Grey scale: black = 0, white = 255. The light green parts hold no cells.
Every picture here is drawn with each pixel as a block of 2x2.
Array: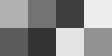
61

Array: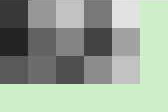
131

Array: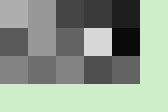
99

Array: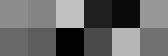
193

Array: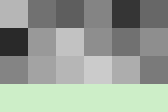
194

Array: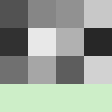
177

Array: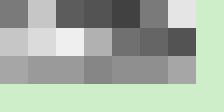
239

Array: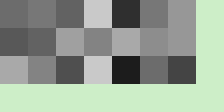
160
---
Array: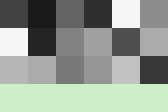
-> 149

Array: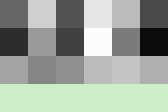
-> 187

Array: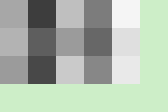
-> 202

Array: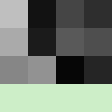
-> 146

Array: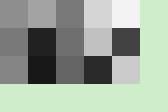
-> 100

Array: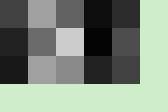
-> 138

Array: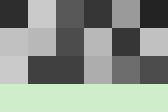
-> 173

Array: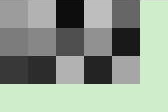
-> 178

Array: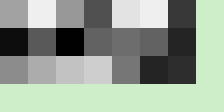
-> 118

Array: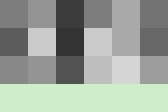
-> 190
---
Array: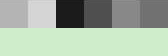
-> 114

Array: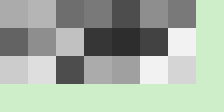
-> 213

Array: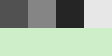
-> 231

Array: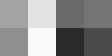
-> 75

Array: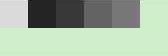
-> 120

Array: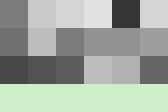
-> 102

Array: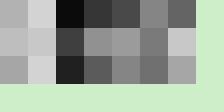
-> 166

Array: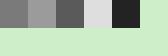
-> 35

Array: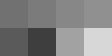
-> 215

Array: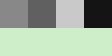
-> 20
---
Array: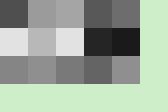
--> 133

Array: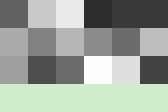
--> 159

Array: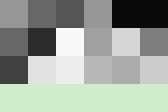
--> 64

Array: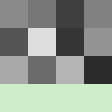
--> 169

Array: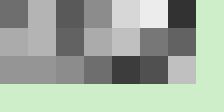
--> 149

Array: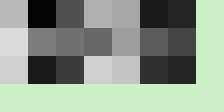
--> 207
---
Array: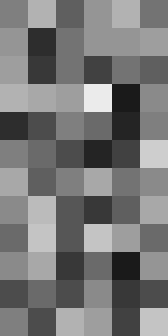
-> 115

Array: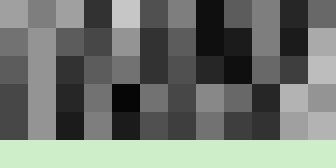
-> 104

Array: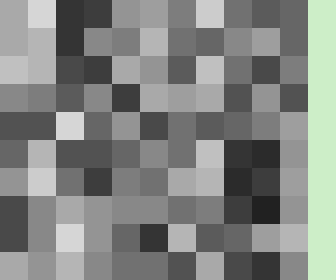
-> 102

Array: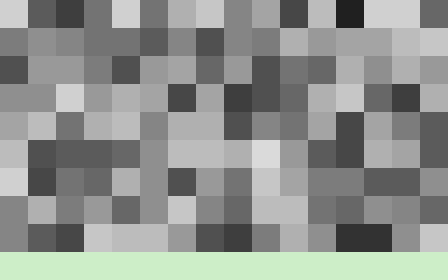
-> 103

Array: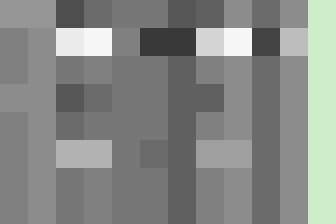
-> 140

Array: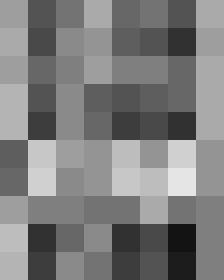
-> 170

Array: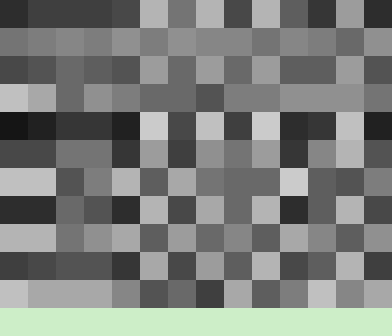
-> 45
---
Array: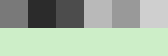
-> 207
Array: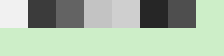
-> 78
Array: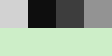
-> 147
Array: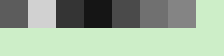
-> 132
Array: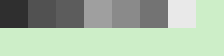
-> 233
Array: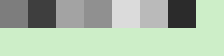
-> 43
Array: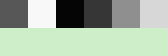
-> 215
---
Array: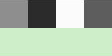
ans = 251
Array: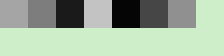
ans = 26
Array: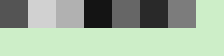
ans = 177
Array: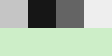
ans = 100
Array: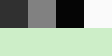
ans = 5
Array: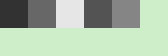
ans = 230
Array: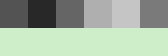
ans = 101
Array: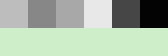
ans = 168
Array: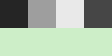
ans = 233
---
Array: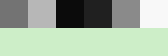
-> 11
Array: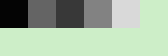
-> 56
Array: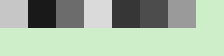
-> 108
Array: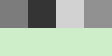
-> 210
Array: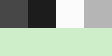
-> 251
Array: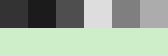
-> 78
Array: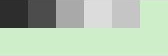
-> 169
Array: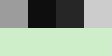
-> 38
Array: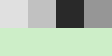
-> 41
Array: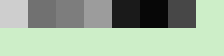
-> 125
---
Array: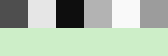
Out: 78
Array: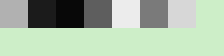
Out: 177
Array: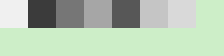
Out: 240
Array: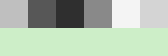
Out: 191
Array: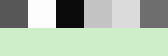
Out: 87
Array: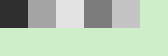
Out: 47
